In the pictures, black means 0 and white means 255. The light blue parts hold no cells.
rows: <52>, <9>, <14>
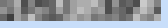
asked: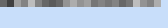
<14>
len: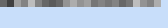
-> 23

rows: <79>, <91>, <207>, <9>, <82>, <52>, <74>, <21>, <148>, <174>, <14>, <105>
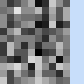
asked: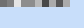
<91>
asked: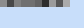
<207>

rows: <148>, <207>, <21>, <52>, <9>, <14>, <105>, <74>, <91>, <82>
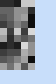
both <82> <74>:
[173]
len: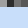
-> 4
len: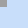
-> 1
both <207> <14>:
[45]

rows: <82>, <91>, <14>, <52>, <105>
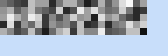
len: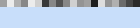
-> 20
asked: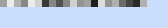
<14>

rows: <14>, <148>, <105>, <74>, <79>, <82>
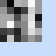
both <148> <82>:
[153]
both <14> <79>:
[182]

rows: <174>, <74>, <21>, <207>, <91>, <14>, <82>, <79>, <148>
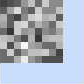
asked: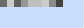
<79>
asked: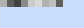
<21>
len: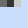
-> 3
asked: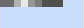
<148>

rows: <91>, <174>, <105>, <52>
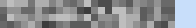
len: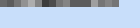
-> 17
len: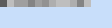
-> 13
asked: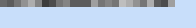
<52>
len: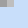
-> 2
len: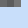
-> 3

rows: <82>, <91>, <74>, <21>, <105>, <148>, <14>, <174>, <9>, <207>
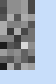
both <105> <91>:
[71]
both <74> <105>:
[172]
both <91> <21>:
[142]
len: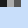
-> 3

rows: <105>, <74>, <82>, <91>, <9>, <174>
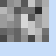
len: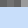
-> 4
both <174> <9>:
[100]
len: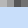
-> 4

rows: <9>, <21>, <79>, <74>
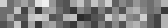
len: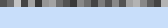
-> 24
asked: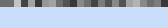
<21>

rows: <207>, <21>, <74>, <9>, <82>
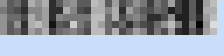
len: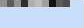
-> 10
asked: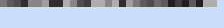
<21>

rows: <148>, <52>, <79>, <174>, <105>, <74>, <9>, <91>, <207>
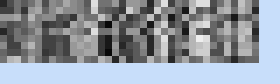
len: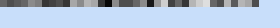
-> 37
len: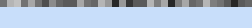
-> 36

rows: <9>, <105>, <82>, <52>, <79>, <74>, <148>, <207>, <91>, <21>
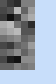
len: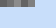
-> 5
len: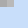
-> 2

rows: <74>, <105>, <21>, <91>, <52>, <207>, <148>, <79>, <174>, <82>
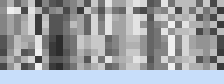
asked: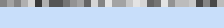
<52>
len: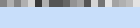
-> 20
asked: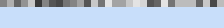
<74>
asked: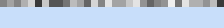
<91>
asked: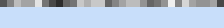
<207>
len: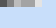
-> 6

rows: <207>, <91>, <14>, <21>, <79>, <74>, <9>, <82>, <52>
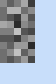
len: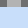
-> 4
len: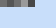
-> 5
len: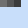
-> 3
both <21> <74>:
[154]
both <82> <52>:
[111]
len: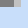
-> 3
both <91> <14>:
[111]

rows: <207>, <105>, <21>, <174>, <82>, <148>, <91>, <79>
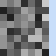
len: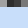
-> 4
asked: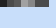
<105>
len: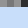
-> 4
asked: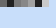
<21>
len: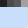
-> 4
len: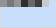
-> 7

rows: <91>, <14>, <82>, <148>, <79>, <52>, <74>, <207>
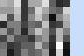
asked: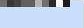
<74>
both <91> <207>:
[96]
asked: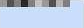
<79>
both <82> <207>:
[16]

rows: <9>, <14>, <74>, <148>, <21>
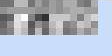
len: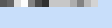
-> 14
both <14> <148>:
[145]
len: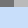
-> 4
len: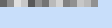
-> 14
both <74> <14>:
[173]

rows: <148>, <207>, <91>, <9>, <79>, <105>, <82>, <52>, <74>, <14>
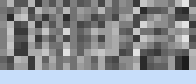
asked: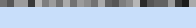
<14>
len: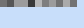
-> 11
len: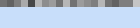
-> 20
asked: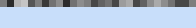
<91>

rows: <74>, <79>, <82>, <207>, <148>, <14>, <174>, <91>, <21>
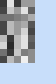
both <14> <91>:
[57]
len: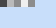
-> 5
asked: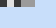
<74>
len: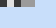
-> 5
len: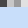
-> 4
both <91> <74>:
[57]
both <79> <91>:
[199]

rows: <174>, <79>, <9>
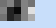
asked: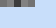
<174>
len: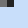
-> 2
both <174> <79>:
[130]

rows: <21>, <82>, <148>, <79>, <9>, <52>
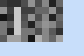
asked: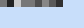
<9>
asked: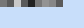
<79>

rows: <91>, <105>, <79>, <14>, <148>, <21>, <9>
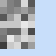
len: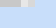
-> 5
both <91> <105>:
[128]
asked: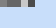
<148>
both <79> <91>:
[88]
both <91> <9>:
[216]
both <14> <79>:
[200]

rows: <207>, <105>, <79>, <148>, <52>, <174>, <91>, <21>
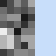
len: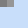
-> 2
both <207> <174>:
[165]
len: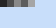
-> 5
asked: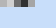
<91>
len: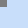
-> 1

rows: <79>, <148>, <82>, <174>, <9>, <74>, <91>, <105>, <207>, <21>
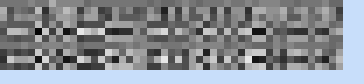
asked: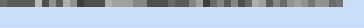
<174>
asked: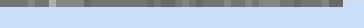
<79>
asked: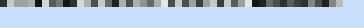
<207>
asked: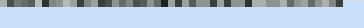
<148>

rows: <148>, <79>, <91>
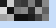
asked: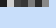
<148>
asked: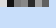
<79>
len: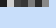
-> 7

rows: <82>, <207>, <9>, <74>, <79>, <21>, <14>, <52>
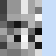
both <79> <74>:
[105]
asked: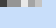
<82>
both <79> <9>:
[164]
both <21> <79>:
[220]
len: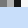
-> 4
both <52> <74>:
[134]

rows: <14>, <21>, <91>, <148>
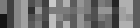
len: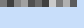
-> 11
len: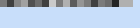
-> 19
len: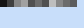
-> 11
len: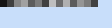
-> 14
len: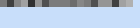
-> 19
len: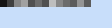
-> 13
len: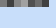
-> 7

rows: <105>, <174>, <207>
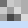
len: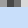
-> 4
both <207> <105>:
[113]
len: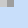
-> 2
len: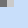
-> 2
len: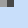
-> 2

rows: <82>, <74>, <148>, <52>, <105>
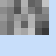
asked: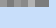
<148>
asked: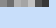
<105>

